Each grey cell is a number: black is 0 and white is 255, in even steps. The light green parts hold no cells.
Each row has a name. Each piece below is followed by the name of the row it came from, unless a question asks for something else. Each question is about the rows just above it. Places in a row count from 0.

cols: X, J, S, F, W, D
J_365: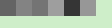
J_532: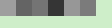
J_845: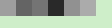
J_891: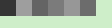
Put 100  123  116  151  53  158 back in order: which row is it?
J_532
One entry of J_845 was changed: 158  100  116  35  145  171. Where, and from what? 3, 41
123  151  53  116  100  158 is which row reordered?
J_532

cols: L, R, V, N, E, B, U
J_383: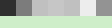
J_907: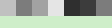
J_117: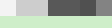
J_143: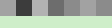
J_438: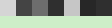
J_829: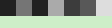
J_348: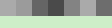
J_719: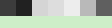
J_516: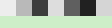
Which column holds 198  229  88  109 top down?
N
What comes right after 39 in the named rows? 47
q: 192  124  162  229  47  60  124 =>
J_907
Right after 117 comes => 33
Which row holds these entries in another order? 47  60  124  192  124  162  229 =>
J_907
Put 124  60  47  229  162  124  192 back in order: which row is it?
J_907
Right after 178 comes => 109

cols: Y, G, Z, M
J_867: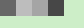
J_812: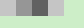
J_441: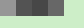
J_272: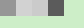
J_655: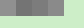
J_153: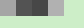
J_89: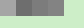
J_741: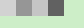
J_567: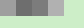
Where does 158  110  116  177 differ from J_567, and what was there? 2, 124
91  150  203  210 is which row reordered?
J_272
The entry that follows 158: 110
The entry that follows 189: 165
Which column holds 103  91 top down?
M
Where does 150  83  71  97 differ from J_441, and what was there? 3, 103

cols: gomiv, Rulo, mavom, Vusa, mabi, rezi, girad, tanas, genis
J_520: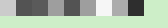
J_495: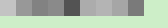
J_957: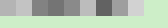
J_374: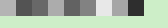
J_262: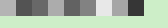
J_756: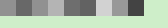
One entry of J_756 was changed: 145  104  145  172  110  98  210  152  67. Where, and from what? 3, 180
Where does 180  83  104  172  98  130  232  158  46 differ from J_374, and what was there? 7, 166
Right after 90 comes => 158
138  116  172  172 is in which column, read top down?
Vusa
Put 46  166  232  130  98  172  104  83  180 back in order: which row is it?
J_374
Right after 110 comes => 98

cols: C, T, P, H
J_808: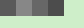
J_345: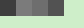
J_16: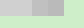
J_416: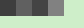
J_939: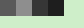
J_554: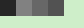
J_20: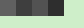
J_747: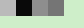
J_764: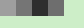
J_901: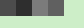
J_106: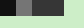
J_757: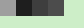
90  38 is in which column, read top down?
C
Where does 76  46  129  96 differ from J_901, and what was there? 2, 123
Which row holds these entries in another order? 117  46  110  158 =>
J_764
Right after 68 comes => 129
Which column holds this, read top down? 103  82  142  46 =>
P
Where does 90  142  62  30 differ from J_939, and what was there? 2, 54

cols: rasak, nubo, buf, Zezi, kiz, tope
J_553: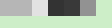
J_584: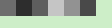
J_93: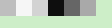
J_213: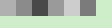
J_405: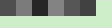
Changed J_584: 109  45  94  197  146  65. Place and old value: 5, 73
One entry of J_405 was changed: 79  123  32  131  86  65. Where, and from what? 2, 38
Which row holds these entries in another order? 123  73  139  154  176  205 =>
J_213

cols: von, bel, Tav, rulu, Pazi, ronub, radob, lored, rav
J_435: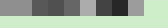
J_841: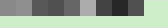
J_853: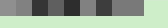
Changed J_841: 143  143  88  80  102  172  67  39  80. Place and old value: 0, 137
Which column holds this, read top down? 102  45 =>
Pazi
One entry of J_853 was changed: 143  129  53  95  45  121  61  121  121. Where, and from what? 5, 129
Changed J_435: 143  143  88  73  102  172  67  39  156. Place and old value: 3, 80
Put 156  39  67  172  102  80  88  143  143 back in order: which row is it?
J_435
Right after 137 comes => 143
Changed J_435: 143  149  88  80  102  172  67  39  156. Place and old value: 1, 143

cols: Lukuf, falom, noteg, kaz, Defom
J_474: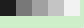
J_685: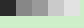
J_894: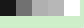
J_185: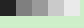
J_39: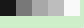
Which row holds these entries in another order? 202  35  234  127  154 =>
J_185
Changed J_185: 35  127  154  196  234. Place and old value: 3, 202
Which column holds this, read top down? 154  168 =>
noteg
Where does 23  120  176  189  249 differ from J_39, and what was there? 2, 168

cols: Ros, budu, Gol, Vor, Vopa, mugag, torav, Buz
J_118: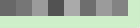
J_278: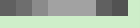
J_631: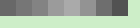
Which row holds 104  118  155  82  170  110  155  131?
J_118
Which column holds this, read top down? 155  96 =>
torav
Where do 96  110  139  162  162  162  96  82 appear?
J_278
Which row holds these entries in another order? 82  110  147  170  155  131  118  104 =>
J_631

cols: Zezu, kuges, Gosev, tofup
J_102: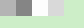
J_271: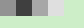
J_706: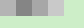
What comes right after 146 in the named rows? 63
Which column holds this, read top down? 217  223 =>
tofup

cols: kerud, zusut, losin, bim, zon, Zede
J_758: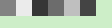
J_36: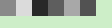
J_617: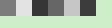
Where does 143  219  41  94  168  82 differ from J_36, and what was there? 0, 137
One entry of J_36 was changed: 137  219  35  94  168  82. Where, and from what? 2, 41
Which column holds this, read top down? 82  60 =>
Zede
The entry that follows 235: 54

